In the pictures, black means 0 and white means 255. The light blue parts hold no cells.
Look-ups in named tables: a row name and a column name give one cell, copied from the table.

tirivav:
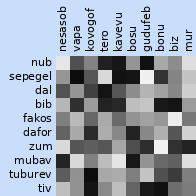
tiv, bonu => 17
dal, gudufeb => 180
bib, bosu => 190
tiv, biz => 110
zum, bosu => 79
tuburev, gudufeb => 196
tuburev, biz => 59
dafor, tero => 173
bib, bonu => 25
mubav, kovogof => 129
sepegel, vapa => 13
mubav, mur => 222
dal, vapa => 149
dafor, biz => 86
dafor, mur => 209
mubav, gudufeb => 147
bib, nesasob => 182
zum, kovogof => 94
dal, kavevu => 87
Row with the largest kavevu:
mubav

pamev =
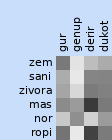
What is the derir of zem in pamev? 189
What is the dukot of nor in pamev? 155
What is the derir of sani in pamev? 133
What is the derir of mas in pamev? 58
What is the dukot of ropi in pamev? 123
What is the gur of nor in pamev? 200
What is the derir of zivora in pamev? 123
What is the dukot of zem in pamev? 171
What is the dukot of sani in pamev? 132
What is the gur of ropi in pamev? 116
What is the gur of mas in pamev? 139
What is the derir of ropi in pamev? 66
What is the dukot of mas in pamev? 122
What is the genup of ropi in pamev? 233
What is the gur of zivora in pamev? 165
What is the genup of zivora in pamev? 216
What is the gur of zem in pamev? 121
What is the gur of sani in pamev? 172
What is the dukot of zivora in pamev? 129
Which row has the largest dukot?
zem

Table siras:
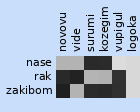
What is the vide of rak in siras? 34
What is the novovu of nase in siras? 179
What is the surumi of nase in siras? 42
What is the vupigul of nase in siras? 220
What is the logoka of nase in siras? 216
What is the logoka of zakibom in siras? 216
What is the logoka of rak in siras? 216
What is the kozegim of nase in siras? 43
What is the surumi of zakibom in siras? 43
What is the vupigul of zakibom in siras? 48
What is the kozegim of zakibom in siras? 41
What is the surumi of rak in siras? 180
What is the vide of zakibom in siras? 179
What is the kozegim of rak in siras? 177

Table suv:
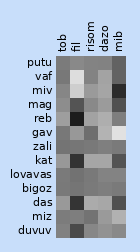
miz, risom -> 115
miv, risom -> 154
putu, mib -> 98
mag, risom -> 137
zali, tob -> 116
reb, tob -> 158
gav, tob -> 120
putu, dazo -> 130
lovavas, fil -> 114
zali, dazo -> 127
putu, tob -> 123
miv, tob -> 134
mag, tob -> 141
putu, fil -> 137
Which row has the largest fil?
vaf

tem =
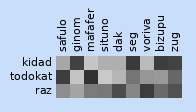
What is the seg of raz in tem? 134
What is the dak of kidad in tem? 175
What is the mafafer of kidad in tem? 197
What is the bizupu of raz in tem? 106
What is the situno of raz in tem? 120
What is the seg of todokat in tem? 117
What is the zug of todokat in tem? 103
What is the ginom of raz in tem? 164
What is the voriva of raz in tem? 60
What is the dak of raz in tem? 76
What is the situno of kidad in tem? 175
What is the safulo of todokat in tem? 61
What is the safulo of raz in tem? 141
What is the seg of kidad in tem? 58
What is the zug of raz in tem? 81
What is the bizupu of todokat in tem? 153
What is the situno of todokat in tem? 201
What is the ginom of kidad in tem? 65
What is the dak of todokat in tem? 182
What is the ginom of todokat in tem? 196

